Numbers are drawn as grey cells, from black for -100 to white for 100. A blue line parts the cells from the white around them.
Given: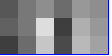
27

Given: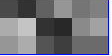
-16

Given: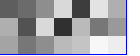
86

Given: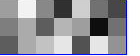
15

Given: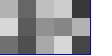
-46

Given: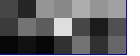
-20

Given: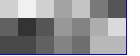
44

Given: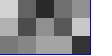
-60

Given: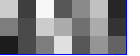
-22

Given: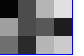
59
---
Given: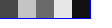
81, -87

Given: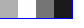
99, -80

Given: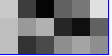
76, -96

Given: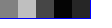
50, -97

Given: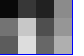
73, -93

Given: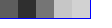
65, -63

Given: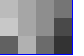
57, -60

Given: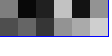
62, -94

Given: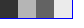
84, -61

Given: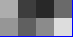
73, -69
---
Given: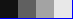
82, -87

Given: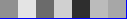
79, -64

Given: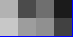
57, -79

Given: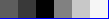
93, -99

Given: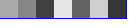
82, -58

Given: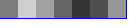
62, -59

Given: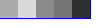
71, -62

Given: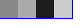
60, -78
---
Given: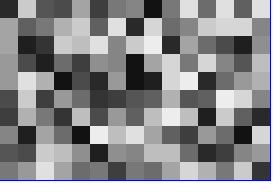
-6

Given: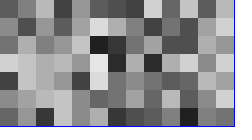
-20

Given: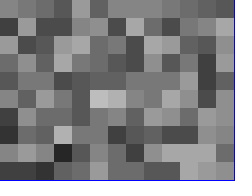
-50

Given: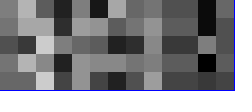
-19

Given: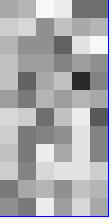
13

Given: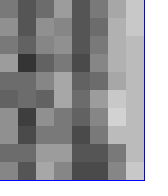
5

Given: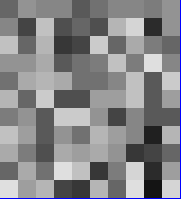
75
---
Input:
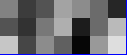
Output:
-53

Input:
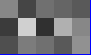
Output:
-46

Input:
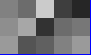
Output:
-15

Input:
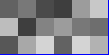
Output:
-6

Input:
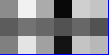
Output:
89

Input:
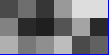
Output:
-14

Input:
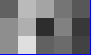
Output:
46

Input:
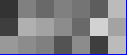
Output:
0

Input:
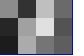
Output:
-61
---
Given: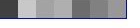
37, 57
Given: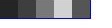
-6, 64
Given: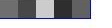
60, 60
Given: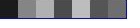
-41, 48
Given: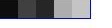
-70, 54
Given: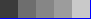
5, 58
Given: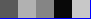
4, 57
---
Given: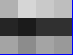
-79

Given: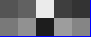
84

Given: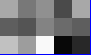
3

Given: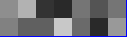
-8

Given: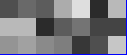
-9

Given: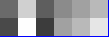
9

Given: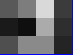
-88
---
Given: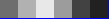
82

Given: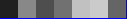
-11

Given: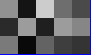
-93

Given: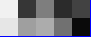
25

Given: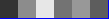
81

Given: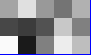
-80

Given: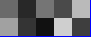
-59

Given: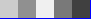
13
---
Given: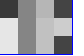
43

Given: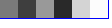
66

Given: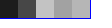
27

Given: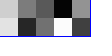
-97

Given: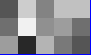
51

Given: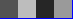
-70

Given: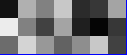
-57
